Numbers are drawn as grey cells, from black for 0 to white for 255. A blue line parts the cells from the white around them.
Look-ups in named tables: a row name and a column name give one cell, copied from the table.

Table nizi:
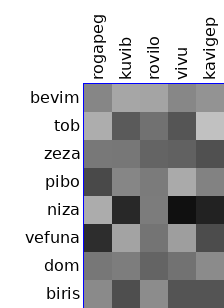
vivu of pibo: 170
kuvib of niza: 40
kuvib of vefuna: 163
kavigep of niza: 34
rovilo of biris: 140
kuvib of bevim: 166
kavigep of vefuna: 76
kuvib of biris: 78

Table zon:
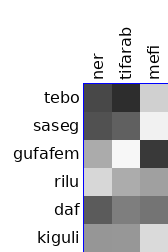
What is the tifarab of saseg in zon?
96
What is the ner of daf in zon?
91
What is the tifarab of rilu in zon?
172
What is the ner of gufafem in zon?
171
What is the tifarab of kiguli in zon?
151
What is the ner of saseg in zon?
81
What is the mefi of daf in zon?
116
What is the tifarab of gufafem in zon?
247
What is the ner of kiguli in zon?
150

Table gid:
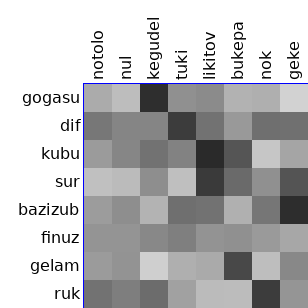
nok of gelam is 190
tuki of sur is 191
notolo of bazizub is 156
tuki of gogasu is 144
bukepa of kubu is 85
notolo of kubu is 155
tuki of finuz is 127
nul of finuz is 148
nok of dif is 111
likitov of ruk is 187
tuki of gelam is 175
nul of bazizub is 142
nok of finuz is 154

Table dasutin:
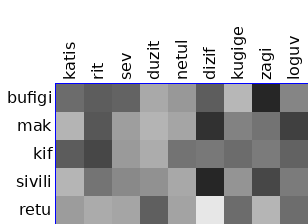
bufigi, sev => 99
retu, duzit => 95
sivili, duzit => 145
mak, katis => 180
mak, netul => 165
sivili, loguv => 123
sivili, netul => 168
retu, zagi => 181
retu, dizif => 231
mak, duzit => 180
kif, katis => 92
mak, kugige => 130
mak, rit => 87
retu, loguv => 109
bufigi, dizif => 93

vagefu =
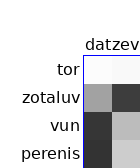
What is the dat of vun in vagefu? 54
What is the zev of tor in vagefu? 249
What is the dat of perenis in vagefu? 51
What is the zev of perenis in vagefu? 205
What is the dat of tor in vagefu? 252
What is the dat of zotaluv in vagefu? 162
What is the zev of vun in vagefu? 188
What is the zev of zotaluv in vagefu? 61
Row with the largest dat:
tor

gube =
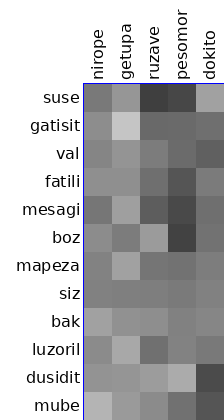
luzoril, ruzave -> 112
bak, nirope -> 161
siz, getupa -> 127
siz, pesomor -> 122
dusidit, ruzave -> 156
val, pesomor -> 107
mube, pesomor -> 113
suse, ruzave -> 63
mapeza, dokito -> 125
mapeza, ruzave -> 117
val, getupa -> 148
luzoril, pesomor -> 130
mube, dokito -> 85
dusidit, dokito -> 75
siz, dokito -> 129
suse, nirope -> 121

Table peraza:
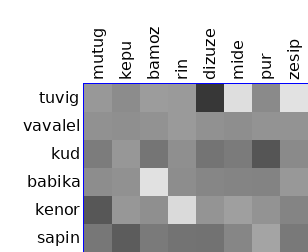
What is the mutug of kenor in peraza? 87
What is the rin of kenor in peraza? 218
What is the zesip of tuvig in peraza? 226
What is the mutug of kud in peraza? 124
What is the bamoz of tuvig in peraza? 156
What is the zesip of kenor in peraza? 132
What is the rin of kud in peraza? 143

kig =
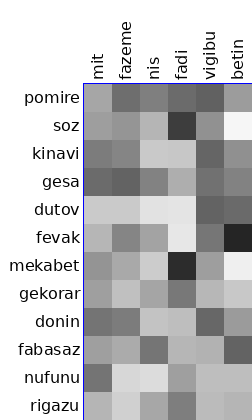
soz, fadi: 61
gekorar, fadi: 120
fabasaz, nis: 117
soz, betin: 246
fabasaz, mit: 159
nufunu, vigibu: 190
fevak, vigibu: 118
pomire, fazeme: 110
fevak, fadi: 231
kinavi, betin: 144
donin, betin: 155
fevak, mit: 182
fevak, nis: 163
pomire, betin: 156
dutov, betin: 106
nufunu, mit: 116
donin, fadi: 190
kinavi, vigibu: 101
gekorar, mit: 159

